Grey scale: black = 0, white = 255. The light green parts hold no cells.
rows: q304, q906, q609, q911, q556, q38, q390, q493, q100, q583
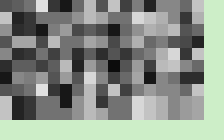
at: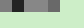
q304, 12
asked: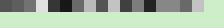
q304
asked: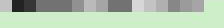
q583

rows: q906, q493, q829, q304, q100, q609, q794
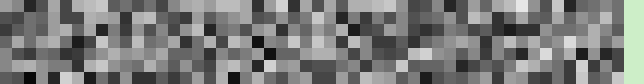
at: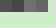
q493, 1
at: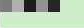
q100, 47
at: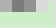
q304, 45
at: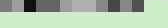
q100, 21

